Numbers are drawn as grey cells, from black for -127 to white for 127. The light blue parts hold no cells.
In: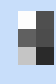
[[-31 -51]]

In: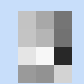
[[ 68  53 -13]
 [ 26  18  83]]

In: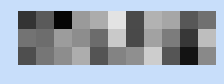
[[-12 -18  28  13 -19  73 -54  34  -3 -72  62]]

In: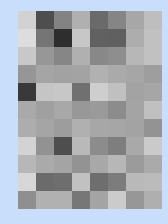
[[ 93 -10 -81  71 -30 -31  45  65]
 [ 22  37  34  35  49  42  38  30]
 [ 41  32  40  24  26  12  36  64]
 [ 83  18 -49  57  12  -1  41  74]
 [ 87 -20 -17  65 -17  -3  57  59]]

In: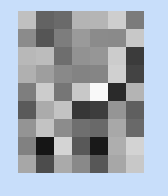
[[  11  -42   -2   26   11   10   72]
 [  48   30    9    3    5   80  -60]
 [ -37   43   67  -73  -66   21  -32]
 [   1 -106   84  -39 -102   46   83]]

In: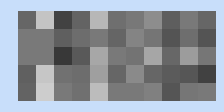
[[ -6  -6 -32 -18  -6 -26   4 -10 -43 -17 -43]
 [-31  70 -14 -18  31 -25  10 -25 -36 -41 -62]]

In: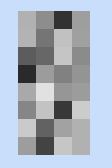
[[ 51 -10  65  32]
 [-85  28   1  20]
 [  6  67 -71  76]
 [ 29 -60  70  49]]

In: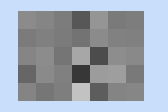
[[ -4   0  -4 -12  11   1   0]
 [-25  10   0 -72  28  30  -6]]

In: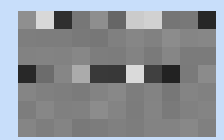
[[ -1  -2  -2  -6  -8   0   6   1  12   5   7]
 [-87 -19   6  43 -70 -71  90 -63 -93  -5  11]
 [ -2   7   0   1  12   4  -3   4  -5   1   4]]
